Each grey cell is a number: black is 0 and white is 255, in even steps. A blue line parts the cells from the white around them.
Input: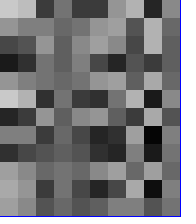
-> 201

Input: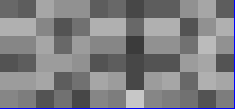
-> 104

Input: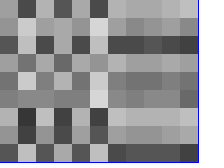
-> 159

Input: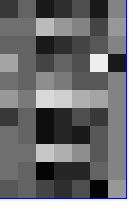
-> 56

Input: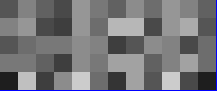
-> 85

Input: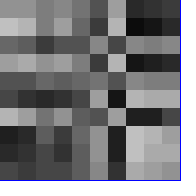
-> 146

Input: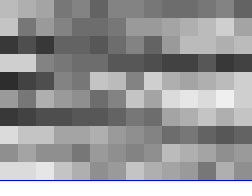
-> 187

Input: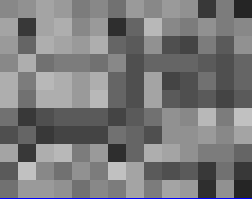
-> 136
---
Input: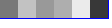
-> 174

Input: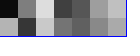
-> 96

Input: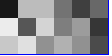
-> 177

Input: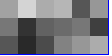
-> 130

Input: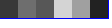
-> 212

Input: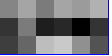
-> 201

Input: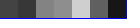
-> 207

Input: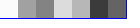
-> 183
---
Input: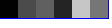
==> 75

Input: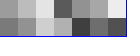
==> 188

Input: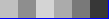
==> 142

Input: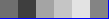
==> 62

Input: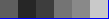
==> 38

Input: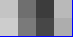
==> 111

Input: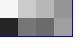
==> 203

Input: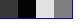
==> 3
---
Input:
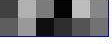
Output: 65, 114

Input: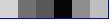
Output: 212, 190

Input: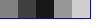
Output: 130, 207

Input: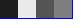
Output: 29, 127

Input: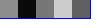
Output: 141, 96

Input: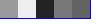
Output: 154, 99

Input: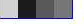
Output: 209, 119
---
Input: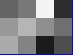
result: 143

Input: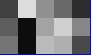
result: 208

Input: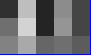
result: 149

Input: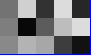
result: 189

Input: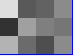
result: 127

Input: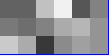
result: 182

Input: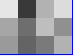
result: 190

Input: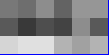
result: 141
